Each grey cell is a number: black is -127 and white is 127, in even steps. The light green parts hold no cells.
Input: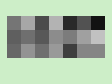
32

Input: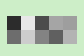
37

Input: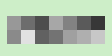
-37

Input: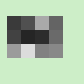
-83

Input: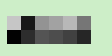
56

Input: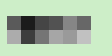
6

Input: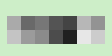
55

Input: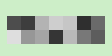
-80

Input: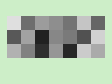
-46

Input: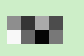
42
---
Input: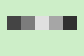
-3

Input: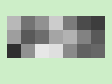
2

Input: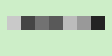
-13

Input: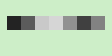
2

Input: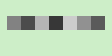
2

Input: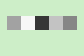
34

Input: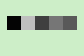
-38
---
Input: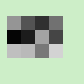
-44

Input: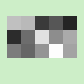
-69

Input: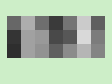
-11

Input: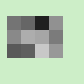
-25

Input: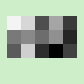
-49

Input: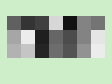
-109

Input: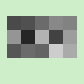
-20
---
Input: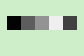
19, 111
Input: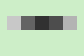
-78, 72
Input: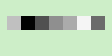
15, 117
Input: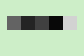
-63, 82
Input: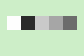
73, 126
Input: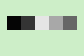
101, 101
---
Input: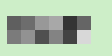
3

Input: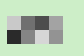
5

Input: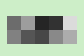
-56

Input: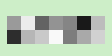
-2

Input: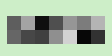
82

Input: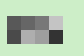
46

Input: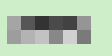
8

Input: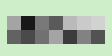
-67
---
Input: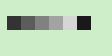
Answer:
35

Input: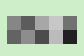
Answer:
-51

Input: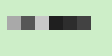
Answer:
-96

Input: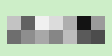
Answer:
60

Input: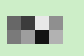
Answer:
30

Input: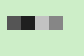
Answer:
-96

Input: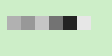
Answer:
-12

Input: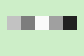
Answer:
122
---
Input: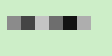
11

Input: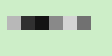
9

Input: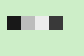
-70

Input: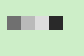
-15

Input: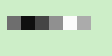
16

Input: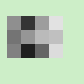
64

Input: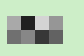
22

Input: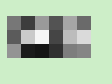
74
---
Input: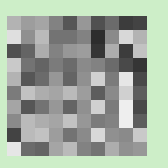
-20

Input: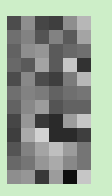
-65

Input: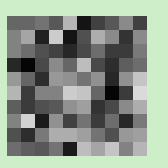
-39

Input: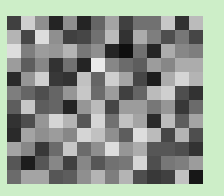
71

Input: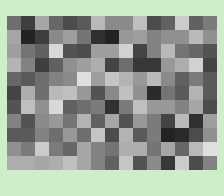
75
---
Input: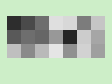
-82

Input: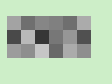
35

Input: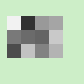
114

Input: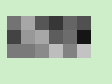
-12

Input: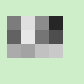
-3

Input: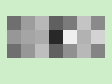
-16

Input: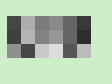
-57

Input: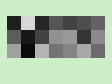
-97
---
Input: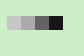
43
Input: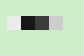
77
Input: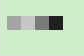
37
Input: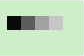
33
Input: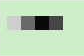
-22
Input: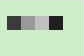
25
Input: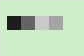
36
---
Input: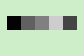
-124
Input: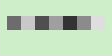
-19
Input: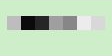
61
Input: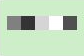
0
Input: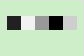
-94
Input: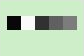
-119
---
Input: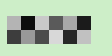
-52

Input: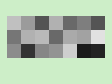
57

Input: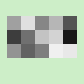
67

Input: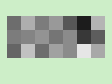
19

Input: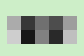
1

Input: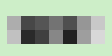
-63
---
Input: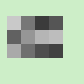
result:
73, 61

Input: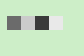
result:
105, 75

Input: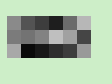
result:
63, 55

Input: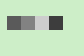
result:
77, 2

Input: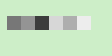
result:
109, 87

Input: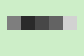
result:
82, -1

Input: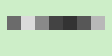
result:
91, 56
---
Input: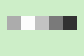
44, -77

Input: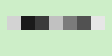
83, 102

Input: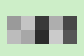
26, -41

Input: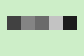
-62, -99

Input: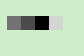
-13, 84

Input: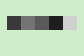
-70, 80

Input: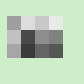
30, -41
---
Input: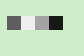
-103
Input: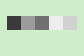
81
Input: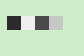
71
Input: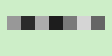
-26
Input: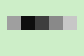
71
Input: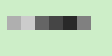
0
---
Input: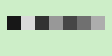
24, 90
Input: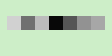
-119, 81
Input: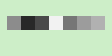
114, 114
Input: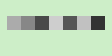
78, 78
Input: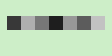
-97, 66
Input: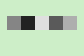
95, 95
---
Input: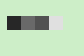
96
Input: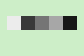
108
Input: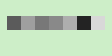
88
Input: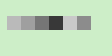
73
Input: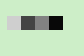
79
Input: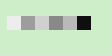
109
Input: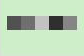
66
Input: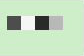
118
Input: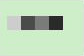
77
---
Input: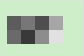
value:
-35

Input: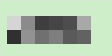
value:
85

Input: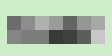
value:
-18

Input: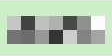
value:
70

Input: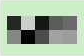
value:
-89

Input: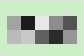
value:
35

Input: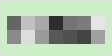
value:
-26

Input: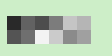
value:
-86

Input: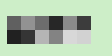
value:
-31
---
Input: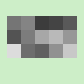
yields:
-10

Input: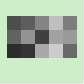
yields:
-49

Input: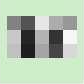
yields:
2

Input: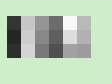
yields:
-75

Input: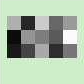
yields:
47

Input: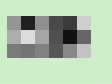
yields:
21

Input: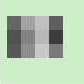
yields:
-26

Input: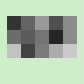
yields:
-75
